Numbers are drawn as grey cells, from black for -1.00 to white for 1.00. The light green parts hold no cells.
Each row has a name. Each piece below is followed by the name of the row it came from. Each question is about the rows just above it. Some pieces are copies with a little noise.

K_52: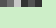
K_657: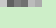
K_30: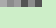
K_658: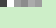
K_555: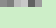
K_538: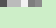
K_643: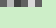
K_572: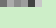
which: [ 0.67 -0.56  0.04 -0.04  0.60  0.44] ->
K_657
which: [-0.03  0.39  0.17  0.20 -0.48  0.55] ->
K_572
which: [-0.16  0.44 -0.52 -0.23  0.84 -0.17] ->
K_643
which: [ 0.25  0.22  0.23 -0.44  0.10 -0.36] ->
K_30
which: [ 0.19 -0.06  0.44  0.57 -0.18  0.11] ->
K_555

